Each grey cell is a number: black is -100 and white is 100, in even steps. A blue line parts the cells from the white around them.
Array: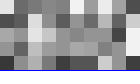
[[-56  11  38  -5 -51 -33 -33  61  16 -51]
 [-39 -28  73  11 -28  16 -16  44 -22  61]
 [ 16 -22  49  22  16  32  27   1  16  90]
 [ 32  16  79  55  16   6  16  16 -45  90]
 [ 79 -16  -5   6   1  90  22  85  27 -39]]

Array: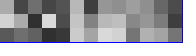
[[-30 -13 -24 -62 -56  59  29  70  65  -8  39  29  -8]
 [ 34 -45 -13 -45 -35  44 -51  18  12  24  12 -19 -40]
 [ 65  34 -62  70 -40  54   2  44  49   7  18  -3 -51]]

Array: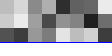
[[-36 -52  19  -3  79  48  64 -52]
 [ 48  69   8  37 -64 -24 -19  84]
 [ 59  84  25 -42  14   3 -75 -14]]

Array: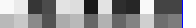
[[ 45  57   8 -36  35  45 -20  40 -20   3  62 -14  -3]
 [ 95  84 -58 -41  78  73 -81  78 -64 -70  95 -47 -47]]

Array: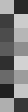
[[-75  55]
 [-63  65]
 [-52  60]
 [-40  43]
 [-28  11]
 [-17  22]
 [ 37 -57]
 [ 49 -69]]

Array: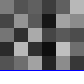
[[-67  44 -62 -89  50 -14]
 [-46  16 -30 -83  27  10]
 [-35 -14  27 -72  10 -57]
 [ -8 -62  33 -46 -30 -40]
 [ -2 -35 -25 -52 -25  44]]

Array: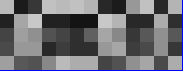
[[-74  30  57 -74 -74 -84 -84  57  41 -69 -69  35 -63]
 [-47  25  13 -36 -47 -63 -25  30   7 -57 -31  13 -31]
 [-42  19  19 -69 -52 -63 -63  19  30 -52 -42  13 -57]
 [ 25 -31 -36   7  46  35  35 -47 -36  13  30 -42  35]
 [ 46 -79 -57  51  46  51  41 -69 -79  19  51 -69  41]]

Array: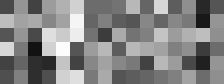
[[-48 -21 -64 -69  54 -48   6  27   6  -5 -48  44  22 -43 -75  17]
 [-43  17 -48  22  39  64 -15 -15 -10  44 -21  69 -27  12 -69 -33]
 [-38   0 -64 -38  64  75  -5  33 -33 -27 -21 -10   0  27 -15  12]
 [-33  17 -43  75  59  86 -10 -53  33 -10   0  54  22  39  49  12]
 [ 49  27  33   6  27  92 -21   0 -27 -33   6 -21   6  -5 -81  17]
 [ 69  -5 -86  64  98 -33  22  44 -27  44  33  27   0  12 -53 -15]]
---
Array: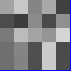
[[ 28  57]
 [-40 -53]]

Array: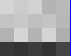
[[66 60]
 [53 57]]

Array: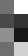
[[-11 100]
 [-43 -60]]

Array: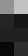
[[ 15  52]
 [-71 -83]]

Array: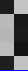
[[-78  53]
 [ 46 -82]]

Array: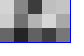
[[ 66   5]
 [ 61 -11]]
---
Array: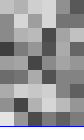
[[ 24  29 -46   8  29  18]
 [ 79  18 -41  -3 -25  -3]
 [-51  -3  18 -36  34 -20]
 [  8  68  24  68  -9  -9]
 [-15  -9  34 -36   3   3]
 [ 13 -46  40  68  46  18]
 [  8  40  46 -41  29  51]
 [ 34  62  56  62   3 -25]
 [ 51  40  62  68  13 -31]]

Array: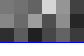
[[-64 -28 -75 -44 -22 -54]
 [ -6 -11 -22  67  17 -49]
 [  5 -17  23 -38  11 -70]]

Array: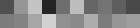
[[ -3   3  30  64  13   8  36  -3  18  24]
 [-37  18  54 -71 -14  48 -20  -9 -26 -43]]

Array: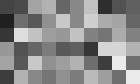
[[-75 -14 -31  13  57   7  62  34  29 -20]
 [ 19 -36 -20  -3 -31 -25 -58  67  67  40]
 [-52  40   7  -8  13  -3  46  24 -14  84]
 [-47 -42  29  40 -20   7  52 -64 -36 -25]
 [-58  73  52  24  19  52   2  -8  34   2]
 [ 29 -31  57  13  24  40 -14 -52  84 -14]]

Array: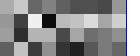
[[-25  52 -54  13 -59 -74 -31  -4 -19]
 [ 35  57 -19   2 -25 -37 -37 -43  19]
 [ 24 -64  41  41 -43  30 -14  -4  13]
 [ 19 -49  88 -90  46  52  72  30  62]]

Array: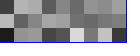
[[ 46 -23   4  30  25 -11 -17  -6  -1]
 [-79  15  20 -45 -34  70  -6  52 -56]
 [-50  41  35 -28   4 -17  15  10  25]]

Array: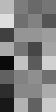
[[ 34  -8 -45  29]
 [-92  52 -29  63]
 [-81  40 -24  58]
 [ 46  -3 -18  -8]
 [ 74 -13   2 -34]
 [-65   7   7  34]
 [-24   2  12 -13]
 [-50  17  17  23]]
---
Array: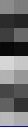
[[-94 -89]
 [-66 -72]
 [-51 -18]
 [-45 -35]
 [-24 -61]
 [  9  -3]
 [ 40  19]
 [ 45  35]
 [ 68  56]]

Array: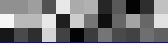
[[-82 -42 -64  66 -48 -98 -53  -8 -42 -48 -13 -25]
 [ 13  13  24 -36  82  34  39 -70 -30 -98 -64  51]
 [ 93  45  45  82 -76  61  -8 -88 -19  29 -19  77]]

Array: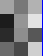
[[-78  17  78]
 [-67  11 -32]
 [-16 -43  62]
 [ 29  -6  40]]

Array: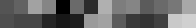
[[ -39  -45  -45  -71  -82  -77   21   27  -29  -55  -60  -50   58   63]
 [ -34  -23   27    4 -100  -17  -66   38   -2    4  -29  -17   -7   32]]

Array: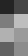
[[-72 -45]
 [-24  10]
 [ -2  49]
 [ 39  21]]

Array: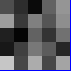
[[-81 -50  -6 -28 -70]
 [-75 -97 -23 -60 -11]
 [-39 -65 -92 -23  17]
 [ 23 -55   0 -33  11]
 [ 55 -44  35 -44  29]]
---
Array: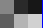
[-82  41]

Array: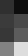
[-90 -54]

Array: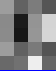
[-33  16 -83  23]

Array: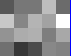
[-16  27  38 -57]

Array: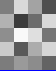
[-38 -15  95  59]

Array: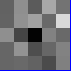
[-10 -18 -98  15 -20]
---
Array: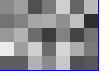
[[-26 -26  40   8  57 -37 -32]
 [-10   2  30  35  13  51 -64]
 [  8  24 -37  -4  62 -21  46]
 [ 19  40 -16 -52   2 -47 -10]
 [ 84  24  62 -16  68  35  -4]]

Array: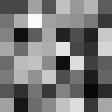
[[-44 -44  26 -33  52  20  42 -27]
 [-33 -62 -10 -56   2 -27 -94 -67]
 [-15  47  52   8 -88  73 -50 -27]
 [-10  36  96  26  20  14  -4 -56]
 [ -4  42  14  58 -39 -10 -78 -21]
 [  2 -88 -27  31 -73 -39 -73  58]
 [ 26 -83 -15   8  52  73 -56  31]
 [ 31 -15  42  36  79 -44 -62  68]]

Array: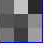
[[-34 -40  10]
 [-19  52 -68]
 [ -8 -52  25]]

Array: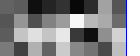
[[-33  17 -38   2  22  94  44  33 -16]
 [-28  54  76  54  82 -55 -88  12  65]
 [-22 -28 -88 -72 -61 -94 -66  27 -33]
 [ -4 -49  39 -22  59   7 -10 -43  49]]

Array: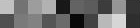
[[-38  -4   2 -33 -16 -93 -48  45  68 -64]
 [ 51 -10  23  40 -81 -22 -28 -53  17 -59]]

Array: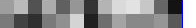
[[ -4 -48 -64  -4  13  66 -75 -14  29   7   7  18 -31]
 [ 24  46 -36  35 -25  18 -59  41  71  77  56 -20 -85]]
